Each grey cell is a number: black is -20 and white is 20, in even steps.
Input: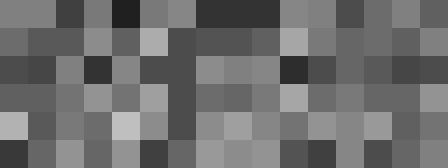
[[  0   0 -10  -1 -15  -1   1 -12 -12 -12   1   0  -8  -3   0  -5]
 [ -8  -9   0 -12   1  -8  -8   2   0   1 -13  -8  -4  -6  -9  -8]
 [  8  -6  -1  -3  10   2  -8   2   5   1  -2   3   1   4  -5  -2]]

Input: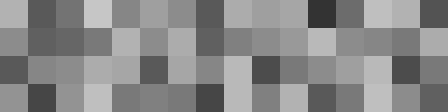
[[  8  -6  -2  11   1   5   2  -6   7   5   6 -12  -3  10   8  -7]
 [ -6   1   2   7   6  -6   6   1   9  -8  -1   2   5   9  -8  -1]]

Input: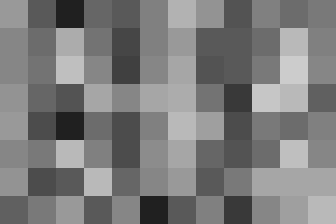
[[  4  -6 -15  -4  -6   0   8   3  -7   0  -3  -1]
 [  1  -2  10   1 -10   1   6  -7  -6  -1  12   1]
 [  4  -8 -15  -3  -8   0   9   5  -8  -1  -3   0]
 [  3  -8  -6   9  -4   1   4  -6  -1   6   6   6]]

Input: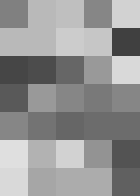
[[ 0  9 10  1 13]
 [-9 -8 -4  4 14]
 [ 1 -2 -4 -3 -3]
 [14  6  7  7 -5]]

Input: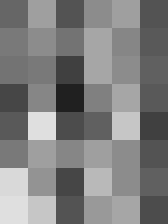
[[ -4   5  -7   2   5  -7]
 [ -2  -1 -10   6   2  -5]
 [ -6  15  -8  -5  11 -10]
 [ 14   3  -9   9   2  -5]]

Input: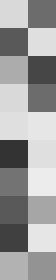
[[ 14  -3]
 [  7  -9]
 [ 15  16]
 [ -2  17]
 [-10  16]]

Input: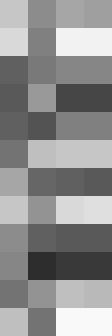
[[11  2  6  5]
 [-5 -1  1  1]
 [-5 -7  0  0]
 [ 6 -4 -5 -6]
 [ 2 -5 -6 -6]
 [-2  3 10  9]]

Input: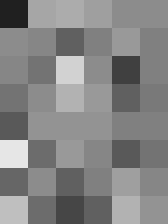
[[-15   6   7   5   2   2]
 [  1  -2  13   2 -10   0]
 [ -6   3   3   3   0   0]
 [ -4   2  -5   0   5   1]]

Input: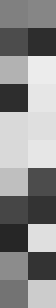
[[  0   1]
 [  8  17]
 [ 14  15]
 [ 10  -8]
 [-14  15]
 [ -2  12]]
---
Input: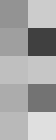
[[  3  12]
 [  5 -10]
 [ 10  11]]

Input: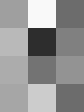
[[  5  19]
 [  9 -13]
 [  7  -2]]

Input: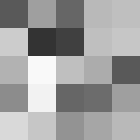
[[ -6   5]
 [ 12 -12]
 [  8  19]]

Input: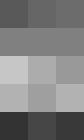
[[-6 -4]
 [ 0  0]
 [11  7]]

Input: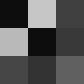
[[-18  11]
 [  9 -18]
 [ -9 -12]]

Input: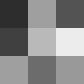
[[-13   5]
 [-10   9]
 [  5  -3]]
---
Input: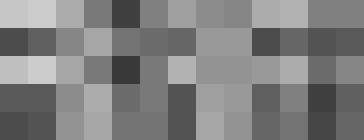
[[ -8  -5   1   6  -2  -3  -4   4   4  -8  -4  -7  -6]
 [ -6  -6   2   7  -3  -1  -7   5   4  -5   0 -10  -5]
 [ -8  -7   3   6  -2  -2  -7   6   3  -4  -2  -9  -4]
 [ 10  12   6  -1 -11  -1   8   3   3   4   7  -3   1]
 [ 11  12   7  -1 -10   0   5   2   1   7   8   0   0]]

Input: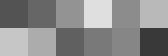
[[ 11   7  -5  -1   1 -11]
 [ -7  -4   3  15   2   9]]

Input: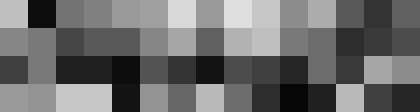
[[-10  -1 -15 -15 -18  -7 -12 -17  -8 -10 -14  -3 -11   6   2]
 [  1  -1  -9  -6  -6   1   6  -5   8  10  -1  -3 -13 -11  -8]
 [ 10 -18  -2   0   4   5  14   4  15  11   2   7  -6 -12  -5]
 [  4   3  11  11 -17   3  -4   9  -3 -13 -19 -15   9 -10 -14]]

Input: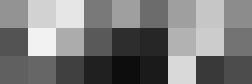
[[ -5  -4 -10 -15 -18 -16  14 -11  -8]
 [ -7  18   7  -6 -13 -14   8  12  -2]
 [  3  13  16  -1   5  -3   5  11   2]]

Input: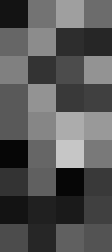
[[-12  -5 -19 -11]
 [-17 -15 -16 -10]
 [ -4   2 -13 -14]
 [ -6   3 -11 -10]
 [  0 -12  -8   3]
 [ -8 -14  -5  -7]
 [-17  -2   5  -3]
 [ -6   1   7   4]
 [-19  -4  11  -1]]

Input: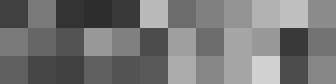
[[-10  -1 -12 -13 -11   9  -3   0   3   8  10   2]
 [ -5  -9 -10  -5  -7  -6   7   1   6  13  -8   1]
 [ -1  -4  -7   4   0  -8   5  -3   6   4 -11  -2]]

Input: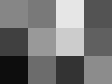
[[-18  -3 -12   2]
 [-10   4  12  -5]
 [  1  -1  16  -7]]

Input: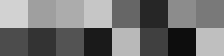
[[ -8 -12  -7 -16   9 -10 -18  10]
 [ 13   5   7  11  -4 -14   2  -1]]
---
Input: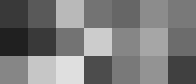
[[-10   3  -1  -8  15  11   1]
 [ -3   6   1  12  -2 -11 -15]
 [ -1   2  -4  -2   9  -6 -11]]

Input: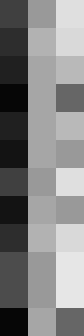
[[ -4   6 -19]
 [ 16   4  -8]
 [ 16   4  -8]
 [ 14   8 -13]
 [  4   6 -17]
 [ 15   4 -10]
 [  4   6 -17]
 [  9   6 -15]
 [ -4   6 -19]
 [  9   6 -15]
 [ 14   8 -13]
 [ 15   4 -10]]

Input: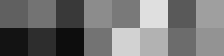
[[  3  -3   8  13  -2 -18 -13 -17]
 [  5  -6  15  -1   2 -11  -2  -5]]

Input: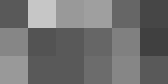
[[ -6   1  -3  -6  -6   4]
 [-10   0  -4  -6  -7   1]
 [ -9  -4   5   4  11  -6]]

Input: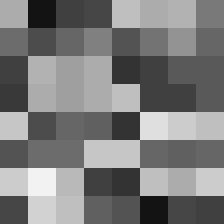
[[-10  -9 -17  -7  -5  10  13  -9]
 [ 12   7  10 -12 -10   9  18  12]
 [ -4  -5  -4  11  11  -3  -3  -7]
 [ 10  12  15 -12  -5  -4  -8  11]
 [ -6 -10 -10  10   7   5   7 -11]
 [ -6  -6 -10 -12   7   5   8 -10]
 [ -4   3  -2  -7   0  -4  -8  -3]
 [ -1   8   7  10  -9 -10 -17   7]]

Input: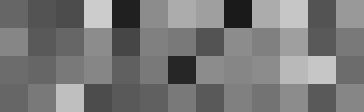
[[  1  -6   2  -2   0  -6  -1  -5  -6  -8  10  -1  -4]
 [ -3  11   9   2   1   2 -14  -1  -5   1  -1  -4  -3]
 [ -1  -6   5   0   2  -7  -1   0  -9   2  -4  -6   1]
 [  4  -7  11   7 -16   5   7   2 -15  12  -8  -7  -4]]
